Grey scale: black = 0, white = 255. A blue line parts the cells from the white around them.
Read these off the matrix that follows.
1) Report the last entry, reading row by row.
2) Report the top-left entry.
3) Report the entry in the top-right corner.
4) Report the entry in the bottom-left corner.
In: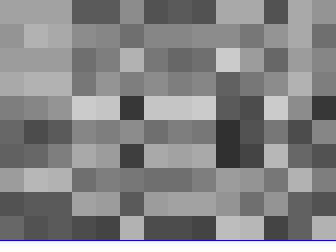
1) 177
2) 162
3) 148
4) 103

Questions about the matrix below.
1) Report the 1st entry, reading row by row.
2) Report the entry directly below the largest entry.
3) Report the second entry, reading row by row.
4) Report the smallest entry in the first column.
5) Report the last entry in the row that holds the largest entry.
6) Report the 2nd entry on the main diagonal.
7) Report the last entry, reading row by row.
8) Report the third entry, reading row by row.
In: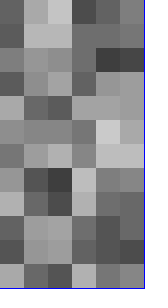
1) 98
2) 189
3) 169
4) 84
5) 169
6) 183
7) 134
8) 196

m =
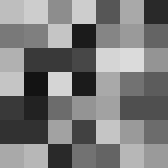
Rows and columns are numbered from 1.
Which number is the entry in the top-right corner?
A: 41
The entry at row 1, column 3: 141
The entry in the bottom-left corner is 169
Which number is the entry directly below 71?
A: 27
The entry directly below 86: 133
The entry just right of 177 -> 57
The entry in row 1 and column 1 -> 190
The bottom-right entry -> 154
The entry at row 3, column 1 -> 177
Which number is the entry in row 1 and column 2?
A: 205
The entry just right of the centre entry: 169
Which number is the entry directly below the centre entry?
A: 148
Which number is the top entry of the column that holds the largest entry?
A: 169
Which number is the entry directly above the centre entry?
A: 71
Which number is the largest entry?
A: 219

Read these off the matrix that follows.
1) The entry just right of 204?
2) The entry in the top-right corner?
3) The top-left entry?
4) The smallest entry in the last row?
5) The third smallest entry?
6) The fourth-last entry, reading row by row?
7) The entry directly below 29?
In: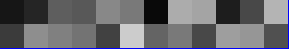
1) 100
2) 180
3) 22
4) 59
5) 29
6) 72
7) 158

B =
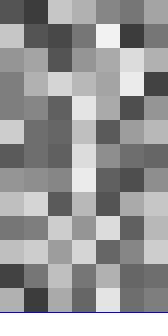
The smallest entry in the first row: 60
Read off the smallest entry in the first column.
66
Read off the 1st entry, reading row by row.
84
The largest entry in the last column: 205
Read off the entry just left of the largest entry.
118
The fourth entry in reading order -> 177
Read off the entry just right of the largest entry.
60
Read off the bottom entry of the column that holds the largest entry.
228
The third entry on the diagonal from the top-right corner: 170
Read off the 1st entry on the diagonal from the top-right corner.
164
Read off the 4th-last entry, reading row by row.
102
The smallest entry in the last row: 60
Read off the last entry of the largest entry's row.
118
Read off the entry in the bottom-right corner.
126
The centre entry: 220
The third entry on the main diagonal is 84
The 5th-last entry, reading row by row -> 170
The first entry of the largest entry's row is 198
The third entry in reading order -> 198
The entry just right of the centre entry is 142
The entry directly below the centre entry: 235
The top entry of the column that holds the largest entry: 134
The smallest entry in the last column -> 66
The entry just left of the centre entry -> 96
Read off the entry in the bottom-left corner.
177
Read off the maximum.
242

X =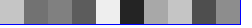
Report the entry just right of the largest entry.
36
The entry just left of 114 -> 197
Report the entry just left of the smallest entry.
238
